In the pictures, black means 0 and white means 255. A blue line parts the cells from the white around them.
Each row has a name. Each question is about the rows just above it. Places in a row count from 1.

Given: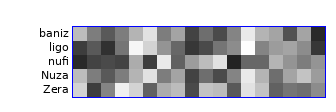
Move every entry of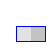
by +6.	[232,201]
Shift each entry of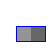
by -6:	[142,97]
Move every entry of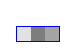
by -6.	[220,119,158]
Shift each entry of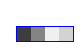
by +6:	[67,138,246,217]

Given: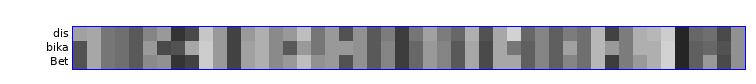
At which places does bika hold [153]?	6 11 17 19 20 26 39
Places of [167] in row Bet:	2 29 31 32
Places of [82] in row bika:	1 8 47
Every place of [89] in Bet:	5 22 28

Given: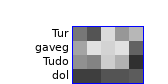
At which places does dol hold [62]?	1 2
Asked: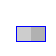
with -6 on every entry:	[199,171]
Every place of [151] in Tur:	4
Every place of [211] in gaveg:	3
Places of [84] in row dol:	3 4
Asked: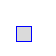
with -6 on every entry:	[212]

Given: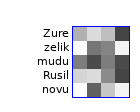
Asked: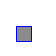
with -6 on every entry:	[133]
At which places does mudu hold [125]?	1 3
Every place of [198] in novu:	3
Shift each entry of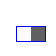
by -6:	[245,91]

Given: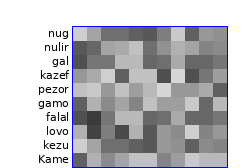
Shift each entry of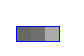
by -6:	[97,105,164]
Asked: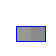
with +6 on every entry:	[158,145]
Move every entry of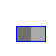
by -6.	[105,164]
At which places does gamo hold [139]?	3
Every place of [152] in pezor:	3 8 9

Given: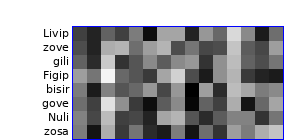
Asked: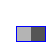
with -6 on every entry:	[174,79]
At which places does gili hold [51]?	4 10
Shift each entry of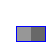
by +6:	[157,110]
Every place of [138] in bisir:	15
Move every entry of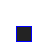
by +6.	[41]

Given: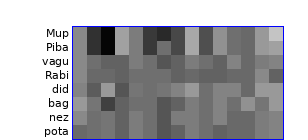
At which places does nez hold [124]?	5 8 9 14
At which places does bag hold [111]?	5 6 10 12
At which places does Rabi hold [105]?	2 3 9 12 13
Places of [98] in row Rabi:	4 8 10 11 15
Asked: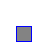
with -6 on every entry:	[125]
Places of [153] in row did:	3 9 14 15

